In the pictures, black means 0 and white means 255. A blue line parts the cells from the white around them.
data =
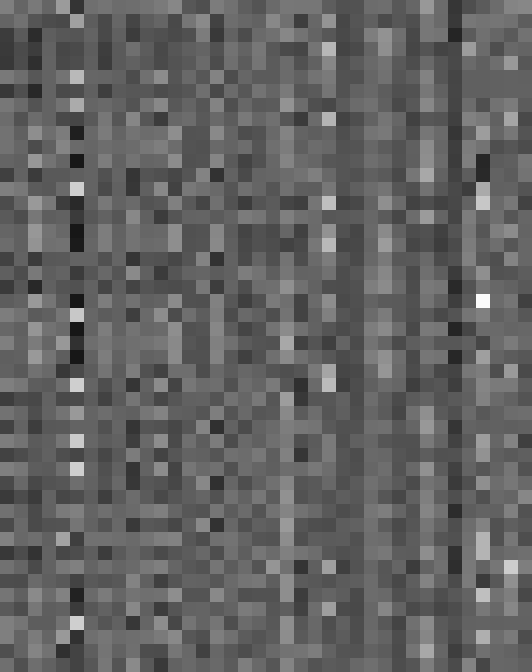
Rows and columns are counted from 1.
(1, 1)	127
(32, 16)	124
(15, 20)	91
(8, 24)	72
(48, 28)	101
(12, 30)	95
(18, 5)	114
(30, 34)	106
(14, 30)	80
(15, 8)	120
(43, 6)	34
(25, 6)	49
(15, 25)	66
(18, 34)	124
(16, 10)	136
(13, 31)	168
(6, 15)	87
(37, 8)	111
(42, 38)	84
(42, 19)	119
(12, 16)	133
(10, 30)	76
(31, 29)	88
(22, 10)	113
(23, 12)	141
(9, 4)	99
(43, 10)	115
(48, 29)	77
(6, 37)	98
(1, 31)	152
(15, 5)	61
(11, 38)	76
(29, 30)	91
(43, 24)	100
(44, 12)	60
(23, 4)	96
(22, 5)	91
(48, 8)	119
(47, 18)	77

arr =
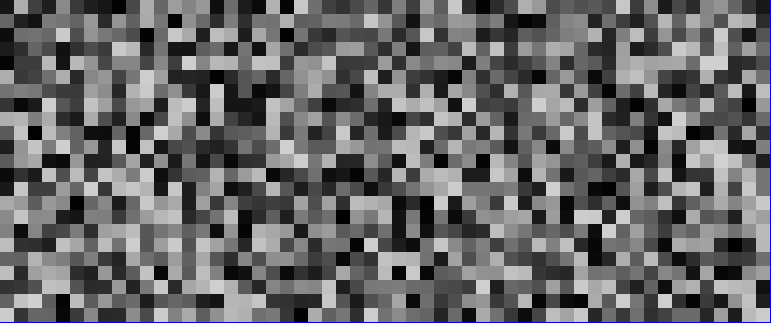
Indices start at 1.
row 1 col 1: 21
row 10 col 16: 53
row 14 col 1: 25
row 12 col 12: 144
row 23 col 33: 106
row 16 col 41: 12
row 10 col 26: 36
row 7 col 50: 67
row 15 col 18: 63
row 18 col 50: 157
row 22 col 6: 188
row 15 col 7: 103
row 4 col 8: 59
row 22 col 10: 107
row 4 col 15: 94
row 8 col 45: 31
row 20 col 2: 41
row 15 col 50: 96
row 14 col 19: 74
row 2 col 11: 170
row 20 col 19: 133
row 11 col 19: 76
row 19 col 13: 157
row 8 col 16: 190
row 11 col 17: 53
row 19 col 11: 110
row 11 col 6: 98
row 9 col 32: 196
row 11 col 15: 42
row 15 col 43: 46
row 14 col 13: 199
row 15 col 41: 8
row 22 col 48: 207
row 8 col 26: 46
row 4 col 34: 187
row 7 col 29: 171
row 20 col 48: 135
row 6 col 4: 112

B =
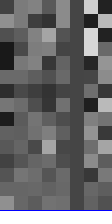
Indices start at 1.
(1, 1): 66
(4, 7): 215
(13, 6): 69
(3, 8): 34
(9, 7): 128
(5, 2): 120
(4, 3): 125
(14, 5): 104
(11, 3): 73
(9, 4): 95
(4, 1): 25
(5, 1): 25
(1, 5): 139
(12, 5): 77
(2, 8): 186
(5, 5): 99
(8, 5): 113
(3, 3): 130
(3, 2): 94
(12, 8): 93
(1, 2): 123
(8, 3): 78
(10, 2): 95
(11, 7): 110
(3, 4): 165
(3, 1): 80
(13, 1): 84
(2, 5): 139
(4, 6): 69
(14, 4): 98
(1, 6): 69
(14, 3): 104
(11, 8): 165

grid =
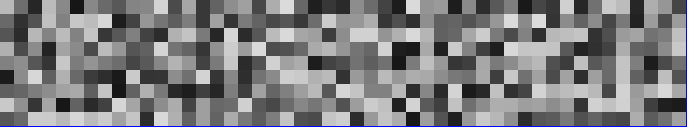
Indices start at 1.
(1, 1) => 185
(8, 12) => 141
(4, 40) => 195
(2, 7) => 188
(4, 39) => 198
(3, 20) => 187
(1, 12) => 211
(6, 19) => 115
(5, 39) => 184
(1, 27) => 108
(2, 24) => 203
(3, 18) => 43
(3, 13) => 177
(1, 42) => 39
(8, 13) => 172
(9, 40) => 91
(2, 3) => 82
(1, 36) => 89
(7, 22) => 158
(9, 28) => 196
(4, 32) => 32
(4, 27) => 103
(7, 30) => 45
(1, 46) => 38
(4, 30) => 26
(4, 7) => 75
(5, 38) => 170
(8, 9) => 214
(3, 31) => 181
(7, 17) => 126
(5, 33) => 54
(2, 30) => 47
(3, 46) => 164
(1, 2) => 110
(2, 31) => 143
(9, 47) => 92
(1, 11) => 135
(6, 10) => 202
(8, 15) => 159
